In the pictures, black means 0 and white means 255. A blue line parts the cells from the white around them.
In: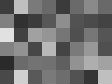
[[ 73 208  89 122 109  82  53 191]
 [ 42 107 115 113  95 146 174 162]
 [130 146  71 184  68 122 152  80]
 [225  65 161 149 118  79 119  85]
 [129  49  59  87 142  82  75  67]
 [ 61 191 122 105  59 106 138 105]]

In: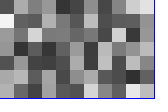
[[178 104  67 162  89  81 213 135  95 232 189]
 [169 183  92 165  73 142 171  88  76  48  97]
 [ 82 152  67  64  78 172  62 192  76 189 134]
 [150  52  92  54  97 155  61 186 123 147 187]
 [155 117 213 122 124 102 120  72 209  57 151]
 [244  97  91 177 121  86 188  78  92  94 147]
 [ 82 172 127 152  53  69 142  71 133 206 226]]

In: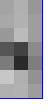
[[175 177 157]
 [199 175 146]
 [123  41 125]
 [ 85  66 139]
 [152 187 158]
 [168 177 158]
 [164 176 151]]

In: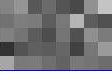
[[166 121 123 110  98 120 116 109]
 [ 50  83  96  92 102  65 119 154]
 [129 117  92  77 117  81 144 123]
 [114 126 123  93 120 181  93  80]
 [132 149  88 107  84  73 145 196]]

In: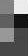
[[ 70  71]
 [152  70]
 [ 95  19]
 [130 235]]

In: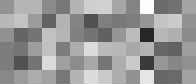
[[136 155 172 161 119 180 219 202 173 146 229 103 106 162]
 [124  81 116 219 160 140 168 117 173 202  58 151 135 144]
 [124 117 157 193 124 173 220 186 183 168 179 103  98 158]
 [145 101 116 193 181 129 115  97 150 187  39 183 175 139]
 [184 195 156  98 179 132  82 127 120 125 149 196 203 146]
 [147 181 182 139 119 180 207 209 166 132 253 107 114 164]]

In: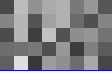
[[ 96 222  56 156 143 108 169  70]
 [109 113 120  80 152  60 128  92]
 [ 75 181  62 194  82 141 149 115]
 [133 182  84 161 177 106  80 132]
 [ 73 188 145 171 176 120 151  86]]

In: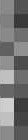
[[139  87]
 [191  69]
 [206  59]
 [103  90]
 [191 110]
 [144  76]
 [ 97 145]
 [137 110]
 [128  58]
 [137  83]]
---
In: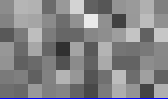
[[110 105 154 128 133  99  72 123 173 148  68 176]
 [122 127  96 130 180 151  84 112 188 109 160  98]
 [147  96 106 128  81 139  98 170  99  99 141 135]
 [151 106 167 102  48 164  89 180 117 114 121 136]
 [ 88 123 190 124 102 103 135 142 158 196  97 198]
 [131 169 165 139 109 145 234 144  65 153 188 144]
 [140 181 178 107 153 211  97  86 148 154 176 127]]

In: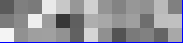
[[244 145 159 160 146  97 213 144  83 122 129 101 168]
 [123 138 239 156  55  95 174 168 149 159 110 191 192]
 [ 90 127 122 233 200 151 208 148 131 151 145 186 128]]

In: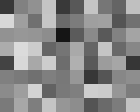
[[122 167 126 196 150 141  84 106 124 195]
 [139 158 211  98 121 127 206 203 150 124]
 [128 122 112 127 120 151  55  85 135 142]
 [ 67 216 168 205 109 176  89 156 166  54]
 [172 219 204 101 117 169 101 197 105 135]
 [146 151 149 141  21  91 138  89 130 164]
 [216 159 112 198 106 124 159 161  84 113]
 [ 56 129 145 196  57  88 196 118 100 192]]

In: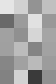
[[130 210  58 144]
 [134 161 186 156]
 [160 188 132 162]
 [161 144 214 165]
 [105 155 225 152]
 [229 209 147 192]]

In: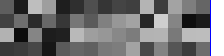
[[ 56  60  71  22  90 102  96 121 125 163  72 131  85  60 109]
 [178  12 133  29  32 185 158 151 136 124 179 180 121 188 189]
 [ 65 110  42 104  55 119  90 128 151 163  39 206 133  14  27]
 [ 94  27 190 158  30  47  79  53  68  63 180  60 163 126 101]]

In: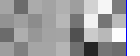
[[158 128 165 165 181 111  37 117 109]
 [107 174 151 163 164  80 203 184 253]
 [146 159 140 161 183 116 241 117 186]
 [165 107 171 163 176 158 210 246 124]]

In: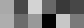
[[174 108 153   3 199 122]
 [169  72 211 104  57  71]]
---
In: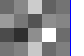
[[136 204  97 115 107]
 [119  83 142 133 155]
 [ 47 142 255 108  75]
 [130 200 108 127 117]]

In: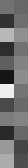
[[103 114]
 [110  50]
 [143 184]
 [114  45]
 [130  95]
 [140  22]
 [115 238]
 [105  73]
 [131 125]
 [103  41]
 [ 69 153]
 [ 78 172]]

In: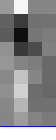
[[246 133 134 153]
 [ 59 113 114  97]
 [ 14 118 124  92]
 [ 57  76 128 145]
 [132 125 105 150]
 [194 134 106 136]
 [209 109 103 144]
 [181 112 113 135]
 [157 132 123 134]]

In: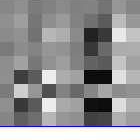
[[143 123 129 138 128 130 115 150 133 135]
 [158 118 142 154 130 113  92 187 151 144]
 [145 114 183 173 138  34  57 231 194 139]
 [141 131 150 146 127  56 106 172 173 122]
 [162 120 145 158 130  99  90 196 161 142]
 [ 62  91 236 172 162  12  12 224 182 143]
 [206 150  81 130 105 134 166 139 146 122]
 [ 57  90 236 170 162  16  13 220 178 143]
 [ 95 110 182 150 144  65  70 177 157 134]]

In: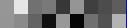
[[230 113 121  55 149  63  76  93 150]
 [139  99  17 152   6 112  81 179 149]]

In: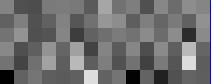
[[ 80  77 122 124 121  90 166 114 126  80 135 108 141 133 131]
 [127  81  97 130  86 113 150 141  94 127 102 122  97 145  97]
 [147  80  84 133  61  98 111 123 114 139 108 140  44 138 115]
 [ 79  95 147 101 161  67 132  91 134  78 138  95 185 101 136]
 [ 68 112 162  94 185  94 126  81 114  65 122  85 220  93 115]
 [ 98 117  94  91  96 221  98 116   3  99  33  81 100  94   1]]

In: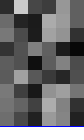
[[203  71  61 151  96  44]
 [ 36  27 171 155  96 107]
 [ 75  28 162 147  49 120]
 [ 82 128  96  28   8  51]
 [ 81  15  93 130  76  93]
 [161  88  58  38  79  91]
 [ 63  24 146 159 116 121]
 [100  65 173 130  49 116]
 [ 72  33 154 133  33 110]]

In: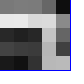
[[124 123 103  14 121]
 [233 217 219 138 232]
 [ 32  39 196 101  40]
 [ 61  59 182  64  67]
 [ 17  50 184 186  25]]

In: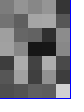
[[148 135 149  53 124]
 [ 95 165 167  86 115]
 [102  98  47 140 159]
 [135  22  23 136 161]
 [172  66 173  73  61]
 [161  63 146  61  86]
 [ 83  96  93 210  78]]
